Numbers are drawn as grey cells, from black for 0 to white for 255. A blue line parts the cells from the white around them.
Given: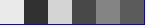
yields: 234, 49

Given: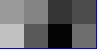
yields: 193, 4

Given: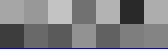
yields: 195, 41

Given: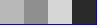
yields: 214, 42

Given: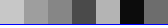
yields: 199, 12

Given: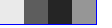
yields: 234, 37

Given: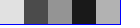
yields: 225, 25

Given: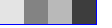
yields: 228, 61
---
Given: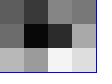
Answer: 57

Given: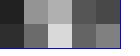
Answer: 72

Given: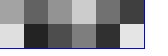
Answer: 63

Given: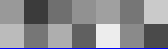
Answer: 96

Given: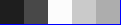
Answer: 173

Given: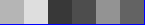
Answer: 99
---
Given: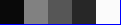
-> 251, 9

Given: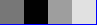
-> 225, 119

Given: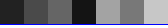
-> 199, 34

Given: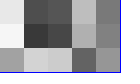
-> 121, 162

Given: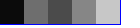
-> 199, 11

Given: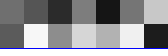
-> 200, 91

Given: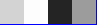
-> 156, 211

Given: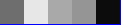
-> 12, 110

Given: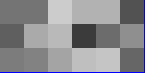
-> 82, 124

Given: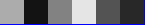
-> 40, 172
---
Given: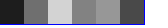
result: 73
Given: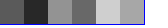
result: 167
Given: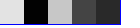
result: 41
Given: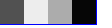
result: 6
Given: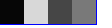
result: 121
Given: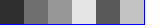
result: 195
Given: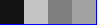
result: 162
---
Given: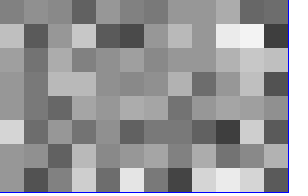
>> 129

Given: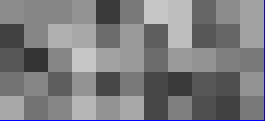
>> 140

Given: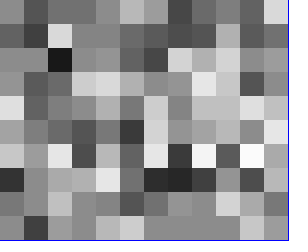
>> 140

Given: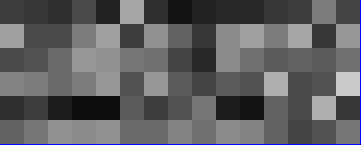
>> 61

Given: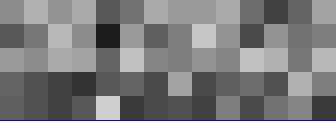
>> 140

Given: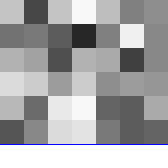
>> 196
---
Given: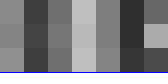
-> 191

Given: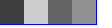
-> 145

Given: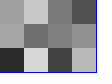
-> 81

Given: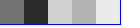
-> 178

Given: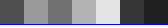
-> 180

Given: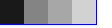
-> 210

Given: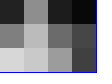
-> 8
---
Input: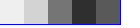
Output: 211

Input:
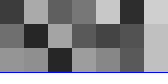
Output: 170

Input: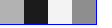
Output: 27

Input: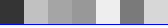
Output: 193

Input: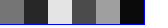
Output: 39

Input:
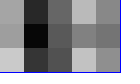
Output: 40
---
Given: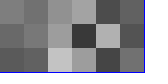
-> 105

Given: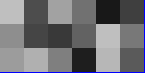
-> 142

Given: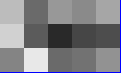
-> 209

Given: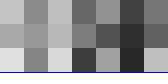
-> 168

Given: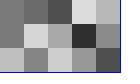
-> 121

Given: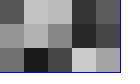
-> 149

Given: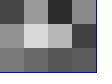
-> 146

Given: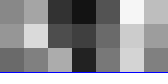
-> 150

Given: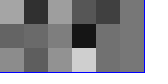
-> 100
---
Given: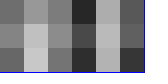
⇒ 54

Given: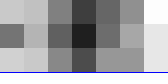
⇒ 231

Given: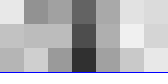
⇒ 232

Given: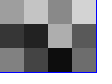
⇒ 109

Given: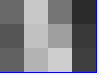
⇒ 63

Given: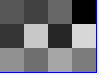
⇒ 124
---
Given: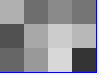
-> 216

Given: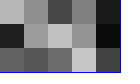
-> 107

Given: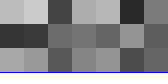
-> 88

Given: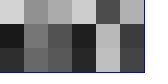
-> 88

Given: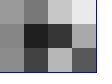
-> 183

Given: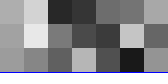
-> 96
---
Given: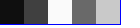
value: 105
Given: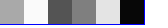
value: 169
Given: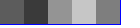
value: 126
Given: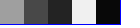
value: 72
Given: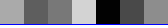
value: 141
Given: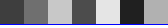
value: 177
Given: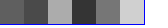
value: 118
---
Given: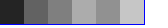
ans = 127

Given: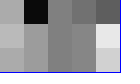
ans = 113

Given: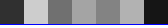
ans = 112

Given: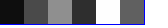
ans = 74

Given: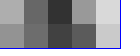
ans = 91

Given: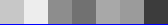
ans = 141
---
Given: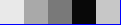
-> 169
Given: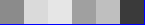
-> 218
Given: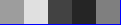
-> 224
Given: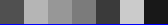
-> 181
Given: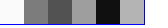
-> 124
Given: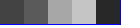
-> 90
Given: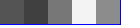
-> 64
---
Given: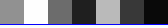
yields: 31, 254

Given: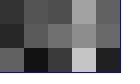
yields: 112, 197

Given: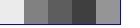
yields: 93, 235

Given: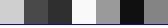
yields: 249, 249

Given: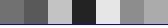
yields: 35, 230

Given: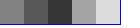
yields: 53, 221
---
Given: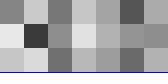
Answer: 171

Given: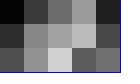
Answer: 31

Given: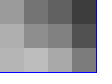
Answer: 61

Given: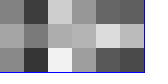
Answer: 95

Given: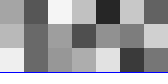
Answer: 98

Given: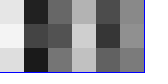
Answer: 137

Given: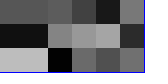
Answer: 120

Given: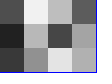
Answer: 92

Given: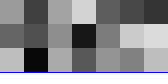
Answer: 52
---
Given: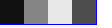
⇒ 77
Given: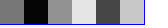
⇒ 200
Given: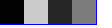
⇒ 123
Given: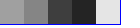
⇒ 229
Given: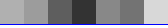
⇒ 216
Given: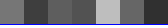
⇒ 48
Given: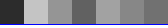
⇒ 113
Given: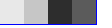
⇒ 91
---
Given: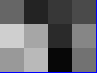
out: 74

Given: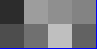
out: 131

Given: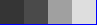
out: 222

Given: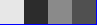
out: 80

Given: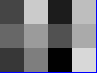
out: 190

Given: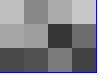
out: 199

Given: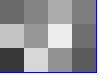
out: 125
